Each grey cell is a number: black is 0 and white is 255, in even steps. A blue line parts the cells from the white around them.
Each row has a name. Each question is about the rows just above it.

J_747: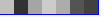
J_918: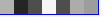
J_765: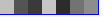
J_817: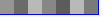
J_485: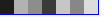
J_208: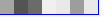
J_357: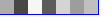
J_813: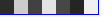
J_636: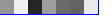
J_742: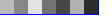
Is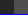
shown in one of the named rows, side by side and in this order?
yes
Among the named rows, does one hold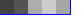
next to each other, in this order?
no
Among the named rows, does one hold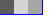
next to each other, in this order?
no
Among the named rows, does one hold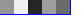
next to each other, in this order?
yes
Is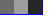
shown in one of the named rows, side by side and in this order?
no

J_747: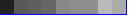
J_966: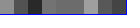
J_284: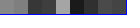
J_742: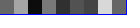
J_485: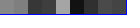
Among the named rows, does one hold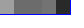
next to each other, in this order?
no
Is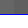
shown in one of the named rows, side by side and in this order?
no
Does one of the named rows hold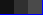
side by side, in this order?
yes
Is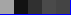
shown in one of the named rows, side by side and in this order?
yes

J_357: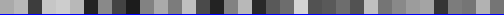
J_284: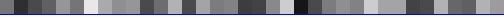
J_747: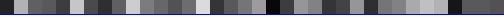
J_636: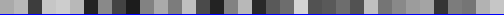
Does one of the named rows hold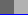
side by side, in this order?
no
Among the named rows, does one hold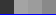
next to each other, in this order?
no
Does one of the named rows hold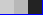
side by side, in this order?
yes
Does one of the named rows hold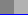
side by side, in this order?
no

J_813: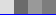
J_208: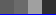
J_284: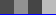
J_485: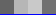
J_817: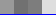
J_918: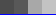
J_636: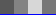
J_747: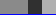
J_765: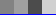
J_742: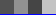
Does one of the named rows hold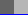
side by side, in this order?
yes
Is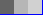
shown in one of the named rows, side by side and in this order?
no
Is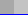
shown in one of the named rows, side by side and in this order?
yes

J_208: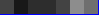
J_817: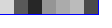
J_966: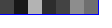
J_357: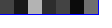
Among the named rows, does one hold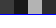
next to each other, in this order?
no
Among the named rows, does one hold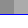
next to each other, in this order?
no
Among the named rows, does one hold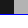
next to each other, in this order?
yes

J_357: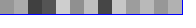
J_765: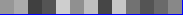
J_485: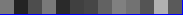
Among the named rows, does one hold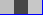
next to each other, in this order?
yes
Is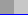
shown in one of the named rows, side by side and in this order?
no
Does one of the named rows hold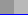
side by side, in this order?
no

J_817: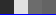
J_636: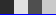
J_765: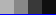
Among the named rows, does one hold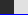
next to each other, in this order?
yes
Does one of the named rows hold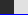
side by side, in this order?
yes
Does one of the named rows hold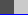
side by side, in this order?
yes
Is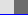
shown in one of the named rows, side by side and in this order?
yes
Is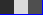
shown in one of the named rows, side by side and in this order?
no

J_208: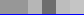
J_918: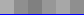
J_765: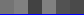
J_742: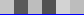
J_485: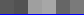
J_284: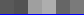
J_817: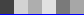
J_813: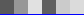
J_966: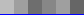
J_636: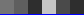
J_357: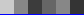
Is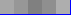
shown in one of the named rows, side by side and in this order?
no
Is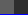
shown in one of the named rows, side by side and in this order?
yes
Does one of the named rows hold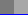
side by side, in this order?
yes
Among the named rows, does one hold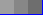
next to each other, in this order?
no

